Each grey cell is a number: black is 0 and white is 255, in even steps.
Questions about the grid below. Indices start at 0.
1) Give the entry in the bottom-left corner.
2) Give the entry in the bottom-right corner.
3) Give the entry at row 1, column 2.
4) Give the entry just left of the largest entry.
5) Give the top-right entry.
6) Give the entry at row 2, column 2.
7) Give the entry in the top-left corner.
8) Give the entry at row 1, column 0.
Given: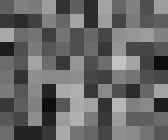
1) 108
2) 87
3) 64
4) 108
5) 156
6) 116
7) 95
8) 56
